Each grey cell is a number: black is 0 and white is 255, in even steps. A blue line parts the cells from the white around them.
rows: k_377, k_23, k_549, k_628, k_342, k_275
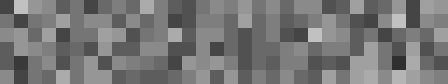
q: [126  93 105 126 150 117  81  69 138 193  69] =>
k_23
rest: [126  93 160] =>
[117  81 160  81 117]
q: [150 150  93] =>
k_275
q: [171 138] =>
k_275
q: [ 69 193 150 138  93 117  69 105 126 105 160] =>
k_549

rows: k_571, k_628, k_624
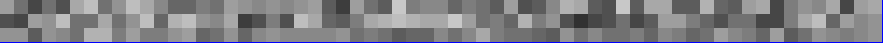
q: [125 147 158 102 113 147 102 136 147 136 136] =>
k_624
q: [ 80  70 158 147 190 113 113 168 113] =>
k_628
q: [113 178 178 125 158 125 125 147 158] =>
k_624
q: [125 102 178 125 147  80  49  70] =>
k_628

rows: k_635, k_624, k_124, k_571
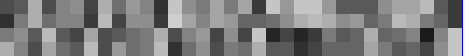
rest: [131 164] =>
[152 101 101 110 142 174 186 174 142 152 101 122 186 174 122 101  58]
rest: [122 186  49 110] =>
[142  77 122 110 174  89  89  49  68 101 101 101 164 122  89 101  68 142
 197]

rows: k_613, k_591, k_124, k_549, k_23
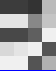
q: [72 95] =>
k_124
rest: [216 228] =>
[240  84]
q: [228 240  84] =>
k_549

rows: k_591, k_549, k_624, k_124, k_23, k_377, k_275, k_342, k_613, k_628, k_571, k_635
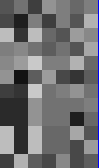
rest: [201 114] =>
[126 147 114]
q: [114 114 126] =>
k_342
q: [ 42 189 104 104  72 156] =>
k_571
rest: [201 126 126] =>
[178 104]
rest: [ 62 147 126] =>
[104 126]
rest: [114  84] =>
[167]
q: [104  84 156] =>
k_624

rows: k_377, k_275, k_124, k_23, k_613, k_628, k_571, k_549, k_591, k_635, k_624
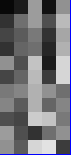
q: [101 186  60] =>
k_628
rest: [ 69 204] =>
[195 121]
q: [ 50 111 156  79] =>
k_275

